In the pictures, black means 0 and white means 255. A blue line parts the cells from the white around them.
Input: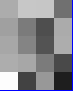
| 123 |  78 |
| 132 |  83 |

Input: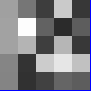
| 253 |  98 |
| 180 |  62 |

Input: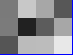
|  33 |  92 |
| 187 | 188 |

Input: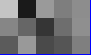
| 102 |  53 |
| 153 |  74 |

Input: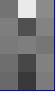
|  80 | 131 |
| 126 | 118 |

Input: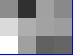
| 174 | 162 |
| 160 |  97 |

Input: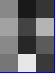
|  67 | 180 |
|  39 |  91 |

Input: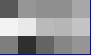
| 233 | 186 |
|  47 | 100 |

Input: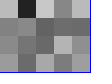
| 137 |  99 |
| 117 | 105 |
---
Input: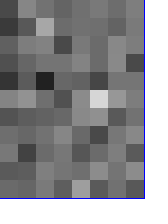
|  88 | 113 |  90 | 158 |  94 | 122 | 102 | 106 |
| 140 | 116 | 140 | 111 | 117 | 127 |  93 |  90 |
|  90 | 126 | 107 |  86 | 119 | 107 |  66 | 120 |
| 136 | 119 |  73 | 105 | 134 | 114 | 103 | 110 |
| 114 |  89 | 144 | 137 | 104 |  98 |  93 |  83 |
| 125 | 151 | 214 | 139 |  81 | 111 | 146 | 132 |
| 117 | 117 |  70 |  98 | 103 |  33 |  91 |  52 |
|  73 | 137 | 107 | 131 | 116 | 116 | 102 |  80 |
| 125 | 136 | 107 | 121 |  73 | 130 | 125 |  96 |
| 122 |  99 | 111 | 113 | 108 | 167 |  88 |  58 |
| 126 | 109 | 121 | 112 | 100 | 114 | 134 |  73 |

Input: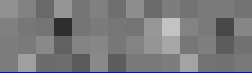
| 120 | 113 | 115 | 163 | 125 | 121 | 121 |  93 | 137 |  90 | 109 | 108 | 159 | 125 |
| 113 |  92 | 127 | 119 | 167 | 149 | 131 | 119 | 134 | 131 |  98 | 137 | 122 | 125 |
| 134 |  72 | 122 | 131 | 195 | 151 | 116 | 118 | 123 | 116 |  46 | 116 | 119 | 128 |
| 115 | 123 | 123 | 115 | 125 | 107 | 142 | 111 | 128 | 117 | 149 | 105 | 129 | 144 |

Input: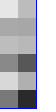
|  42 | 121 |
| 176 | 216 |
|  87 | 137 |
| 184 | 189 |
| 167 | 169 |
| 188 | 230 |

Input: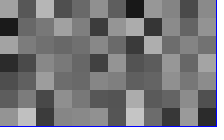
|  43 | 154 |  55 | 108 | 197 |  85 | 145 | 137 | 134 |  59 | 192 | 148 |
|  80 | 140 | 100 |  90 | 172 |  84 |  87 | 120 | 143 |  72 | 124 |  93 |
| 140 | 119 | 144 | 100 |  95 | 127 | 134 | 105 | 109 | 157 |  96 |  78 |
| 164 | 103 | 151 |  92 |  83 | 148 |  65 | 103 | 121 | 136 |  74 |  43 |
| 114 | 132 | 109 | 174 |  58 | 106 | 136 | 112 | 104 | 112 | 124 | 163 |
| 147 | 100 | 139 |  53 | 172 | 149 |  60 | 127 | 161 | 120 | 104 |  26 |
| 138 |  74 | 132 | 151 |  24 |  94 | 144 | 105 |  79 | 182 |  87 | 161 |

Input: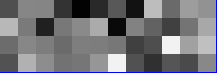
| 136 |  74 |  85 |  48 |  81 | 242 | 150 | 118 | 114 | 141 | 177 |  82 |
| 192 | 161 | 242 |  78 |  64 | 119 | 125 | 126 | 107 | 125 | 135 | 108 |
| 168 | 116 |  64 |  98 | 130 |   9 | 171 | 138 | 120 |  32 | 122 | 184 |
| 146 | 157 | 106 | 189 |  18 |  88 |  41 |   2 |  51 | 133 | 134 |  79 |

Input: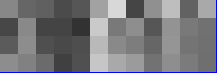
| 111 | 123 | 142 | 114 | 155 | 169 | 198 |  80 |  64 | 107 | 129 | 141 |
| 112 | 116 | 149 | 102 | 125 | 137 | 185 |  78 |  73 |  79 | 141 |  91 |
| 113 | 121 | 147 |  86 | 142 | 121 | 202 |  50 |  68 |  68 | 137 |  71 |
| 169 |  98 | 190 | 144 |  69 | 216 | 162 |  86 |  75 |  96 | 102 | 135 |

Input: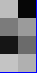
| 176 | 196 |
| 107 |  21 |
| 155 | 123 |
|   6 | 189 |

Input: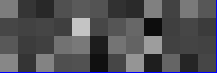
|  70 |  37 | 101 |  30 | 149 |  70 |  16 |  81 |  79 | 131 |  52 | 135 |
|  66 |  68 |  65 | 157 |  99 | 116 |  28 | 121 | 114 |  64 |  60 |  88 |
|  59 |  70 |  63 |  13 | 103 |  85 |  71 | 196 |  63 |  69 |  66 |  70 |
|  87 | 122 |  66 | 128 |  42 |  49 |  83 |  90 |  80 |  40 |  53 | 125 |

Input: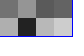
| 205 | 184 |  34 | 175 |
|  99 |  90 | 149 | 114 |
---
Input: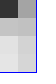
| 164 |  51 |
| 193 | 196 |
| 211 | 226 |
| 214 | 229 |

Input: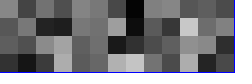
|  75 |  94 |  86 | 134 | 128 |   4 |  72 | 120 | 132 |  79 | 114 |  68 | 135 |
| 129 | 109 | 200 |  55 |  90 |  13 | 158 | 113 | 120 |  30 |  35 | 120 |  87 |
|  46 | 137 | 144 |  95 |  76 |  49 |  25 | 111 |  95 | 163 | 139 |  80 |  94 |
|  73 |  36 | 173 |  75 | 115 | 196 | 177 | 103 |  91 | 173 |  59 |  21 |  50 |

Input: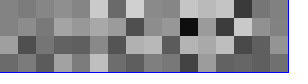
| 129 | 118 |  58 | 196 | 186 | 197 | 134 | 138 | 208 | 106 | 202 | 133 | 143 | 134 | 124 | 131 |
| 130 | 145 | 201 |  60 | 155 |  14 | 151 | 141 |  79 | 155 | 168 | 152 | 164 | 121 | 140 | 131 |
| 148 |  95 |  73 | 190 | 169 | 180 |  91 | 184 | 177 |  84 | 137 |  95 |  98 | 117 |  79 | 159 |
| 112 |  95 | 102 |  98 | 156 |  67 | 120 | 127 |  94 | 109 | 191 | 124 | 162 |  91 | 123 | 107 |

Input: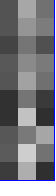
| 113 | 167 |  83 |
| 124 | 149 |  84 |
|  80 | 117 |  68 |
| 122 | 138 |  88 |
| 112 | 162 |  85 |
|  58 | 117 |  49 |
|  47 | 194 |  49 |
| 166 | 121 |  87 |
| 114 | 206 |  91 |
|  47 | 174 |  60 |

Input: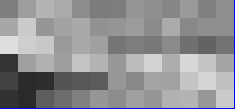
| 142 | 129 | 154 | 134 | 143 | 149 | 125 | 124 | 140 | 170 | 180 | 157 | 126 |
| 142 | 143 | 136 | 171 | 139 | 156 | 149 | 146 | 169 | 163 | 150 | 202 | 167 |
| 115 |  99 | 112 | 138 | 120 | 125 | 118 | 160 | 168 | 154 | 200 | 206 | 222 |
| 164 | 196 | 216 | 173 | 211 | 187 | 152 | 180 | 195 | 158 | 177 | 159 |  52 |
| 192 | 213 | 197 | 162 | 164 | 136 | 151 |  91 |  87 |  84 |  45 |  43 |  67 |
| 202 | 151 | 179 | 177 | 149 | 159 | 140 | 150 | 128 | 108 |  93 |  42 |  50 |

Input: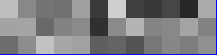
| 170 |  39 |  70 |  56 |  64 | 207 |  58 | 160 | 113 | 116 | 136 | 190 |
| 130 | 164 | 136 | 133 | 180 | 138 |  48 | 138 | 131 | 105 | 164 | 163 |
| 144 | 125 | 135 | 119 |  83 | 100 |  95 | 161 | 166 | 194 | 141 | 109 |

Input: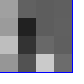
|  95 |  93 |  97 | 160 |
|  96 |  93 |  33 | 155 |
|  95 | 104 |  51 | 190 |
| 108 | 202 |  82 | 150 |
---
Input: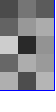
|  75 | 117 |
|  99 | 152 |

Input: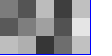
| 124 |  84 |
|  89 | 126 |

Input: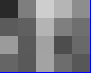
|  41 | 126 |
|  91 |  96 |

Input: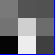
| 121 |  83 |
| 115 | 207 |

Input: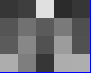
|  54 |  62 |
|  85 | 113 |

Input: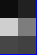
|  13 |  33 |
| 207 | 125 |

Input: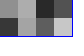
| 144 | 173 |
|  55 | 164 |

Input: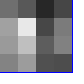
| 111 |  88 |
| 161 | 232 |
